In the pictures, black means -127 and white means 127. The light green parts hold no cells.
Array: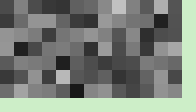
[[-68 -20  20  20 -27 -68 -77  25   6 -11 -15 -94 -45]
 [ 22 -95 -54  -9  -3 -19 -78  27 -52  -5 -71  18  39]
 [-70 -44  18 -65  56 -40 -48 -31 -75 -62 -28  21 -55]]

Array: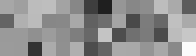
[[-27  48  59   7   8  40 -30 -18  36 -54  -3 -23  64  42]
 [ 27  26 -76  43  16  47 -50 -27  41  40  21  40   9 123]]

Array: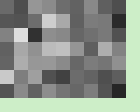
[[-41 -44 -18  78  41 -31  -3  -6 -85]
 [-30  40  17  59  64  21 -32  46   2]
 [ 73  -1  31 -46 -62 -19 -28 -48 -33]]

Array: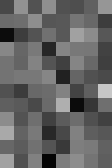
[[ -20  -17   14  -41  -39  -10  -23  -66]
 [   7  -25   -6  -89    5   -7   -8  -61]
 [ -12   -7   -7    6  -94  -26  -46  -53]
 [ -32  -37  -54  -21   47 -116  -73  -16]
 [  41  -28   -6  -87  -55    1  -33  -40]
 [  34  -47    1 -123   -3   13  -11  -33]]

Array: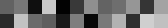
[[ -85   66  -20  -33 -102   -1 -119   -6   50  -81   79   64]]

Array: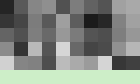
[[ -73  -57   -3  -38   31  -34 -100  -88    2   33]
 [  11  -75   57  -42   86  -23  -58  -52   17   54]]

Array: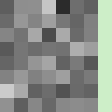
[[-21  23   4  31  -8 -26   0]
 [-38  -9 -19 -10 -13  46  30]
 [  2  24   1  14  31 -20  -5]
 [ 17 -32   7 -23   8  12   8]]
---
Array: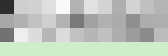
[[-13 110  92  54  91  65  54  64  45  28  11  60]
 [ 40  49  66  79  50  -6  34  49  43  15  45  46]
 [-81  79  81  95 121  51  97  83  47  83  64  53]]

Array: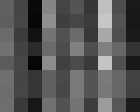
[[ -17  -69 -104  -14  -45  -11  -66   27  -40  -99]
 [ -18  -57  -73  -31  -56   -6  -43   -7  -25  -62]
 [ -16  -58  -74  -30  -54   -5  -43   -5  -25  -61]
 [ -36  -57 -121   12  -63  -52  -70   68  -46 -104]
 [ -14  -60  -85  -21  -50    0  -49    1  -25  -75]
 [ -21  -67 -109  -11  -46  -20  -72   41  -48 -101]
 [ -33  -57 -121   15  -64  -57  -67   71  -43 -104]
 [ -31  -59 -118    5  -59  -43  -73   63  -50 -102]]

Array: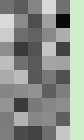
[[  -2  -52  -60  -16   70]
 [  -3   50    6   12  -32]
 [  20  -69   -6    6   13]
 [   5   12   18  -32   -1]
 [  42   59  -40   -6  -47]
 [  61  -15  -38   37   34]
 [  13  -69  -44   68  -62]
 [  76  -17  -29    8   45]
 [  89   11  -49   32 -117]
 [ -15  -35    4   88  -15]]

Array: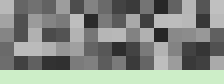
[[-18 -62 -31 -77 -79  -4   0 -35  -5 -69 -26  62  28 -70 -63  42]
 [-21  59  59  48  21  32 -27 -40 -82 -60  -5  51   3 -61 -74 -46]
 [  5 -47  49 -52 -44  51  -9  54  56   2  49 -89   9  12  24 -31]
 [ 35 -47  27   4  -5  62 -85  -5 -37  41 -64  59  60  56 -72  58]
 [ 57 -26 -14 -29  29 -50   3 -21 -60 -69 -11 -88 -29  54 -42  64]]

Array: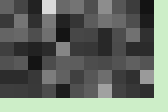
[[ -65  -66  -70  -51  -98  -47  -33   33  -61  -72  -81]
 [ -83  -83  -71   -2  -30  -63  -40  -17  -67  -79   26]
 [ -46  -38 -107  -51  -33  -34  -50  -53  -44  -31  -43]
 [ -64  -85  -93  -84    6  -70  -72  -87  -52  -84  -84]
 [ -27  -23  -49  -15 -107  -56  -58  -87  -50  -14  -79]
 [ -70  -10  -79   -6  -93  -74  -35  -12  -22  -49  -99]
 [ -28  -58  -93   90  -22  -11  -48   13  -41  -67 -108]]

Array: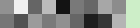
[[  -9  -46   27   -5   16  -25  -97  -73   52]
 [  17  112  -26   60 -108   -6  -24   39   12]]

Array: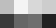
[[-69 -25 -17 -93]
 [ 62 116  88  77]]
